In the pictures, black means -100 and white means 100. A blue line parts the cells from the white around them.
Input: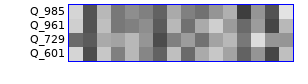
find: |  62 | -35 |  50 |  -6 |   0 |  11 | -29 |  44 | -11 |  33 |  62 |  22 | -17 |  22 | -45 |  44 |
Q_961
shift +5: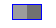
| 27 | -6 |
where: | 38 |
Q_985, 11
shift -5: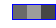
| -22 |  17 | -50 |
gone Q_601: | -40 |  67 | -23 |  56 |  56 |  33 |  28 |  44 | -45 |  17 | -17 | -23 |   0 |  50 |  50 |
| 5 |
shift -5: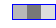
|  39 | -11 |  68 |
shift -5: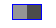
|  12 | -45 |

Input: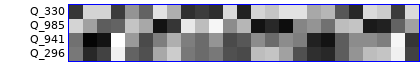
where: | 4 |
Q_985, 16
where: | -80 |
Q_985, 21
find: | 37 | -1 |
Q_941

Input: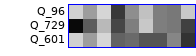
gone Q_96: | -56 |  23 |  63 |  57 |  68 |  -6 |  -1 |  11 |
| 51 |
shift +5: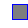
| 4 |
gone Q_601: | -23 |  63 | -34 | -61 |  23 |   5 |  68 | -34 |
| -17 |
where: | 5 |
Q_601, 7
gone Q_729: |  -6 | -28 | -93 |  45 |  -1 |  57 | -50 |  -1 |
| -45 |
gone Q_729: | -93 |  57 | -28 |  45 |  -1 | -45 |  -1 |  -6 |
| -50 |

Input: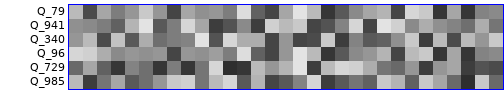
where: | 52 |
Q_340, 3
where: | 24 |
Q_96, 10
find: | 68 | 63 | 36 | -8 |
Q_729
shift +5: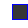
| -53 |

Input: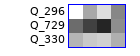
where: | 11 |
Q_729, 3
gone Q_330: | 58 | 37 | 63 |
| 42 |
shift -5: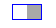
| 95 | 27 |
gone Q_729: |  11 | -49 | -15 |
| -71 |
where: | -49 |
Q_729, 1

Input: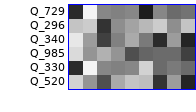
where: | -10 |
Q_729, 8
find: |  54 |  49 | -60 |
Q_520

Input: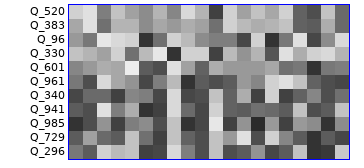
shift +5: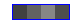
| -44 | -18 |  10 | -34 |
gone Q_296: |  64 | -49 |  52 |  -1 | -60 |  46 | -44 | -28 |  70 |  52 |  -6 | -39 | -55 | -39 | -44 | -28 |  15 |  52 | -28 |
| 58 |
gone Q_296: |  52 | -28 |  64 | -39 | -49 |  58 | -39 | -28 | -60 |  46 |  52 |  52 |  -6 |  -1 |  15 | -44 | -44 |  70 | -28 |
| -55 |
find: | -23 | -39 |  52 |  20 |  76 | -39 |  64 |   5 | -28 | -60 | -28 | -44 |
Q_729
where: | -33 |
Q_330, 14

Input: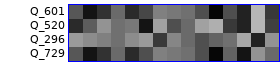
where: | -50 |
Q_520, 14
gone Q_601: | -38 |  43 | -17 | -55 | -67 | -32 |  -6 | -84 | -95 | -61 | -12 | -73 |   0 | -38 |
| -44 |

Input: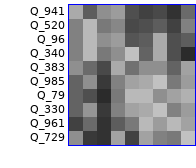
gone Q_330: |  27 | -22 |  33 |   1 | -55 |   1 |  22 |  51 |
| 17 |
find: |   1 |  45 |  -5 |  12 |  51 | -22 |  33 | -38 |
Q_340
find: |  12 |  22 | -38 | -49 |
Q_941
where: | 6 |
Q_520, 3
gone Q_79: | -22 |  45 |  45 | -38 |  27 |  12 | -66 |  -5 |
| 39 |
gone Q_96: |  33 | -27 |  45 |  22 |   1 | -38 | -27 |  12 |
| -33 |

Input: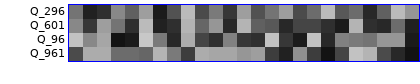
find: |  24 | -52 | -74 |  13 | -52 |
Q_961
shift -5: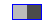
|  42 | -46 |

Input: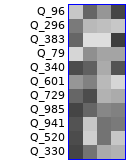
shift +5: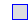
| 79 |
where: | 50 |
Q_296, 2
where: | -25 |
Q_340, 1

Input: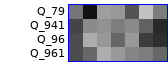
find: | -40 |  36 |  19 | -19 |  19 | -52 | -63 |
Q_96
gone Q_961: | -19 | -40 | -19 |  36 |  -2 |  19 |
| 4 |
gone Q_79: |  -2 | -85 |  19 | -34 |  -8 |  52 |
| 24 |
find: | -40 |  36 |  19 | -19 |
Q_96
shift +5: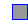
| 24 |

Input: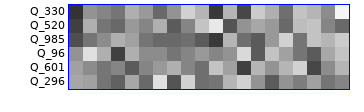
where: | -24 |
Q_296, 3
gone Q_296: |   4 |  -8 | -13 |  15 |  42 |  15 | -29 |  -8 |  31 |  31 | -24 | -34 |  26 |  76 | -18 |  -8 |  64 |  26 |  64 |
| -2 |
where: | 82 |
Q_520, 10
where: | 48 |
Q_520, 16
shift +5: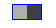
|  42 | -45 |
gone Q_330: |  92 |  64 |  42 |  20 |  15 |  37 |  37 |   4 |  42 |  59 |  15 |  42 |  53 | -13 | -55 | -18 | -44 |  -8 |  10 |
| -60 |
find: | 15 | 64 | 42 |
Q_330

